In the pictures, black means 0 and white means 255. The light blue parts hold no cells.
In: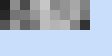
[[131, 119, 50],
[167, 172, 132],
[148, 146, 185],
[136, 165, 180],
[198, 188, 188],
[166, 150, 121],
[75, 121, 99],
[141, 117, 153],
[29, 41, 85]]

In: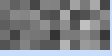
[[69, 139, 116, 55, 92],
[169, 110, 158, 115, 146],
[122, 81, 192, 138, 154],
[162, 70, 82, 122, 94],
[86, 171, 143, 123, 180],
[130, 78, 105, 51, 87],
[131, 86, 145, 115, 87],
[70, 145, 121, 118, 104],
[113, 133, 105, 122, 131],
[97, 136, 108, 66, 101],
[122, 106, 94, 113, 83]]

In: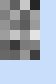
[[37, 163, 154, 227, 128, 62],
[200, 100, 93, 149, 123, 150],
[96, 167, 118, 196, 58, 99],
[150, 127, 147, 157, 98, 104]]

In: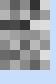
[[214, 156, 221, 181, 145, 221, 168],
[50, 105, 215, 145, 185, 132, 99],
[138, 186, 52, 147, 98, 158, 137],
[93, 134, 73, 160, 182, 98, 170],
[151, 181, 68, 174, 136, 106, 129]]

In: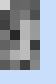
[[91, 78, 154, 155, 58, 125, 133],
[103, 122, 182, 181, 189, 187, 63],
[102, 108, 110, 39, 114, 175, 117],
[211, 73, 64, 120, 98, 131, 90]]

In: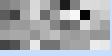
[[213, 202, 163, 150, 231],
[218, 190, 186, 148, 235],
[219, 4, 220, 165, 164],
[127, 247, 117, 155, 164],
[27, 228, 93, 161, 157],
[123, 161, 133, 191, 115],
[185, 106, 178, 177, 115],
[216, 217, 173, 147, 232],
[161, 170, 154, 168, 145],
[141, 65, 155, 168, 82],
[128, 92, 137, 162, 68]]
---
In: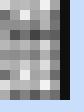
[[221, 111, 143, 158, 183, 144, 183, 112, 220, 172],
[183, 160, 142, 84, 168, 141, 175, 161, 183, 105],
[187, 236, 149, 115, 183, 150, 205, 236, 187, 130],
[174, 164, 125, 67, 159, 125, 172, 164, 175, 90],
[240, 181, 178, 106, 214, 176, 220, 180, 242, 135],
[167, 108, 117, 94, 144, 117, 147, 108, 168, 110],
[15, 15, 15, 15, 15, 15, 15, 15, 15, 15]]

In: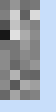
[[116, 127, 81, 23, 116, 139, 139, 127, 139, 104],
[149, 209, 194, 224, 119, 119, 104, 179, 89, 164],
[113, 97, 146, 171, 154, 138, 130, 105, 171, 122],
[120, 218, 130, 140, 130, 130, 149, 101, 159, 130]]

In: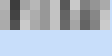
[[180, 173, 171],
[61, 67, 81],
[164, 190, 202],
[183, 173, 170],
[152, 152, 152],
[196, 195, 194],
[88, 100, 105],
[201, 174, 165],
[128, 106, 100],
[149, 135, 131],
[170, 196, 203]]

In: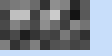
[[107, 62, 73, 52, 127],
[122, 191, 131, 73, 50],
[129, 193, 103, 30, 81],
[107, 62, 73, 52, 127],
[49, 150, 142, 74, 50],
[143, 203, 108, 65, 82],
[131, 68, 61, 121, 87],
[40, 19, 137, 76, 68],
[91, 89, 115, 48, 76]]

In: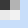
[[57, 234],
[179, 242]]

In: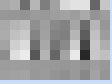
[[168, 151, 169, 172, 164, 141, 156, 159],
[175, 150, 181, 192, 207, 222, 157, 161],
[110, 148, 188, 201, 219, 235, 157, 163],
[182, 155, 144, 133, 111, 87, 153, 152],
[126, 152, 159, 161, 168, 180, 154, 155],
[162, 158, 138, 131, 117, 101, 152, 148],
[216, 162, 131, 128, 138, 163, 150, 144],
[226, 157, 166, 181, 205, 232, 153, 153],
[226, 170, 108, 93, 69, 39, 146, 136],
[102, 147, 181, 192, 200, 199, 158, 163],
[198, 157, 150, 157, 174, 191, 152, 149]]

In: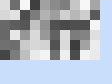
[[222, 215, 104, 104, 112, 69],
[110, 226, 93, 231, 110, 124],
[246, 76, 86, 150, 202, 190],
[63, 124, 194, 217, 215, 234],
[161, 178, 145, 152, 211, 243],
[139, 158, 81, 98, 82, 111],
[126, 208, 74, 220, 218, 238],
[198, 183, 79, 124, 61, 76],
[247, 206, 77, 131, 162, 242],
[166, 89, 244, 223, 236, 234]]
